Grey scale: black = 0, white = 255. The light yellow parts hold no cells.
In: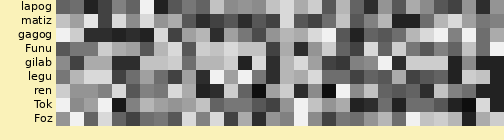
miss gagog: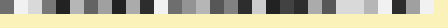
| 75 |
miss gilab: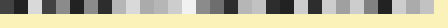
| 55 |
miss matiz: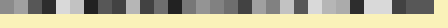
| 229 |
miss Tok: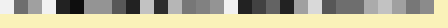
| 25 |

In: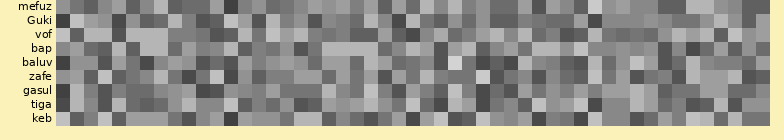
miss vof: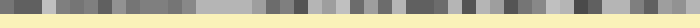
| 170 |
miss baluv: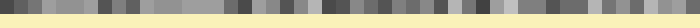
| 211 |
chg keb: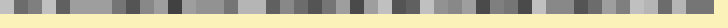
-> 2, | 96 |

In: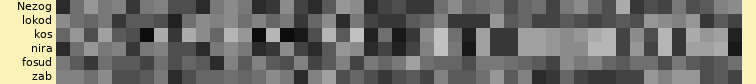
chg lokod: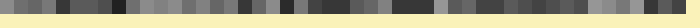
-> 45, | 129 |
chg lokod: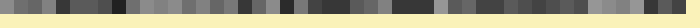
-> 4, | 120 |
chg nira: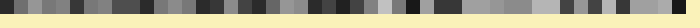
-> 20, | 90 |
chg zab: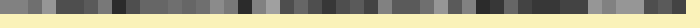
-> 4, | 139 |

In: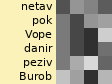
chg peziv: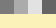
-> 3, | 216 |
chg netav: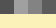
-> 2, | 149 |

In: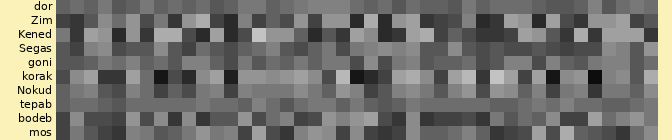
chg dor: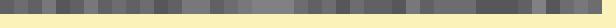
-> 35, | 97 |
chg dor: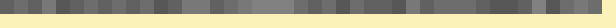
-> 7, | 120 |
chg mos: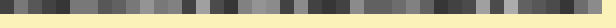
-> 6, | 129 |
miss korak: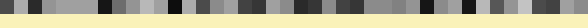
| 31 |

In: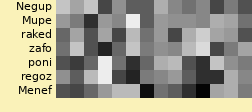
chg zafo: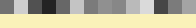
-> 2, | 196 |
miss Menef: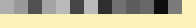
| 4 |
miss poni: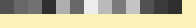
| 144 |
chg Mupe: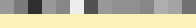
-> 7, | 93 |
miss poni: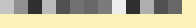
| 59 |

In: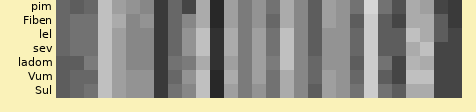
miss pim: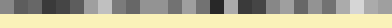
| 81 |
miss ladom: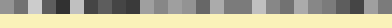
| 180 |

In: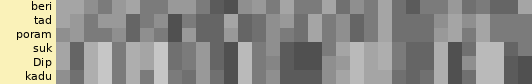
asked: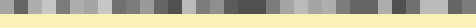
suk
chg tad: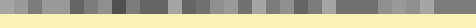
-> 29, | 165 |
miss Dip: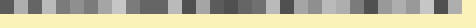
| 133 |
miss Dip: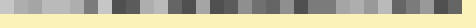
| 133 |
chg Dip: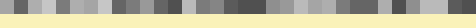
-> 9, | 112 |

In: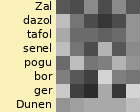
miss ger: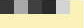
| 201 |
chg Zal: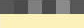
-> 3, | 138 |
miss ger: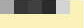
| 201 |
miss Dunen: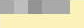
| 159 |
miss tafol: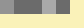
| 96 |

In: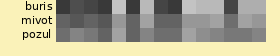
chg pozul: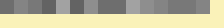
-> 7, | 132 |
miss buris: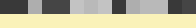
| 78 |
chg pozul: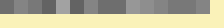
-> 10, | 162 |
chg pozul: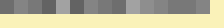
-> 8, | 110 |

